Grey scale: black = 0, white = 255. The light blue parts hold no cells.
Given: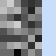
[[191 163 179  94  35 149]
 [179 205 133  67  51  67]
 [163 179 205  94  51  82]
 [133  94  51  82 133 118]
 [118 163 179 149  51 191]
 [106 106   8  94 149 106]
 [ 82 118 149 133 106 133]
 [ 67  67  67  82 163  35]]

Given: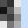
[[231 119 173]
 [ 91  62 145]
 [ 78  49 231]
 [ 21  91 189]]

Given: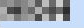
[[176  75  60 135 106 176 106  75 106  44]
 [161 176 122 147 161  75 188 106 220  75]
 [135 147 122 135 161  91 188 106 204  91]]

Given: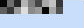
[[ 95  55 153 221 138 153   7 168  81]
 [  7 110  39 181 125  69 168 195  55]]

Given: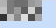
[[194 123 153  95 209  95]
 [178 123 111 111 153 165]
 [ 52 194 138 221  80 165]]

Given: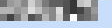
[[180 180 153 166 221 192 153 137 221  82  54  69 109 153]
 [122  69 122 180  82 109 180 137 207  96 251  96 109 137]
 [109 153 166 137 207 166 122  96  96  82  54 192 207 137]]

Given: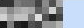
[[209 165 193 193 124 221  81  38  67]
 [177 138 165 177 165  96 124 209  96]
 [ 52  52 124 110 110  67 138  81 165]
 [ 25 124  38  25  81  67 150 150 177]]

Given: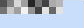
[[116 199 159 242 147  66 227 104 227]
 [ 80 131 215 159  37 116  66 171 183]]
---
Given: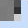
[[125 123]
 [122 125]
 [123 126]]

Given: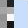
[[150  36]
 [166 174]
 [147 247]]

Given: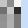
[[197 140]
 [112 200]
 [144 174]]

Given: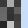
[[ 57 171]
 [103  54]
 [106  50]]

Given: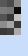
[[ 88  74]
 [122 116]
 [ 84  55]]

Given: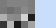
[[123 131]
 [120 110]
 [176 140]]
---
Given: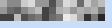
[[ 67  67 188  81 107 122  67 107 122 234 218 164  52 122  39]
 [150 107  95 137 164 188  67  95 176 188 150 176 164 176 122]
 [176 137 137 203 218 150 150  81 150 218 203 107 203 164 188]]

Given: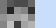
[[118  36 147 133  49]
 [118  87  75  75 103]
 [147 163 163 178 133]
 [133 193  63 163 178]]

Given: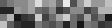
[[ 37  37 152 138 164 108  95 138  53  80 138 138  66  95 179 179]
 [192  95  53  37  37 122  95  80 108  37 108  23 122 108  53  66]
 [ 95 122 138 138 164 220 152 164 108 233  80 152 205 152 152 192]
 [122 179  23  53  66 205  66 108 164 205 108  80 164  80 122  23]]

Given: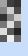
[[163  63  50]
 [221  89  35]
 [ 50 135 206]
 [135 206  75]
 [119 221 103]
 [ 89 237 103]]

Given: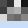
[[ 76  47 231  20]
 [217 117 105 133]
 [ 61 161 176  90]]

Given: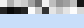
[[ 36   8  22  36 252 202  50 228 202 228 252 215]
 [240 174 215 202 160 107 240 190 148 160 190  22]]
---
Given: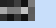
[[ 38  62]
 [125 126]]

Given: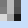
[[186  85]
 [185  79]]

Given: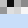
[[ 13 179]
 [222 213]]

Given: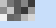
[[117  87]
 [198  87]]

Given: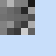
[[181 128]
 [106  94]]

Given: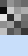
[[147 123]
 [202 154]]

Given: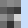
[[138 130]
 [ 73  58]]
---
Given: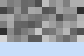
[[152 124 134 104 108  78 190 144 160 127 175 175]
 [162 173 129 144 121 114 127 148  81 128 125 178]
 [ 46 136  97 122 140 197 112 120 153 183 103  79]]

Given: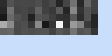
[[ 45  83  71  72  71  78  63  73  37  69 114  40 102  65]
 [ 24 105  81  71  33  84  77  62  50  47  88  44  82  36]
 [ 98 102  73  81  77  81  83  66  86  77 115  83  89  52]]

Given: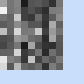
[[162 117 131  27  84  89  77  51 117]
 [115 101 201  65  56 107  57  92 139]
 [191 100 215 120 124 201  64 154 114]
 [ 70  89 119  28 165  76  51  47  85]
 [231 128 117  55 195  67 104  86 120]]

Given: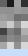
[[ 98  27 158  47]
 [156 148 112 118]
 [ 66 126 109 174]
 [167 218 145 214]]

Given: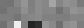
[[117 115 133 148 127 140 135 165 133 145 141 122]
 [125 125 117 132 135 138 128 129 127 125 133 132]]

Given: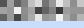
[[ 84 159  98 129 192 218 116 152 233 191 142 198]
 [ 99 153  71 139 171 230 150 158 244 170 141 180]]
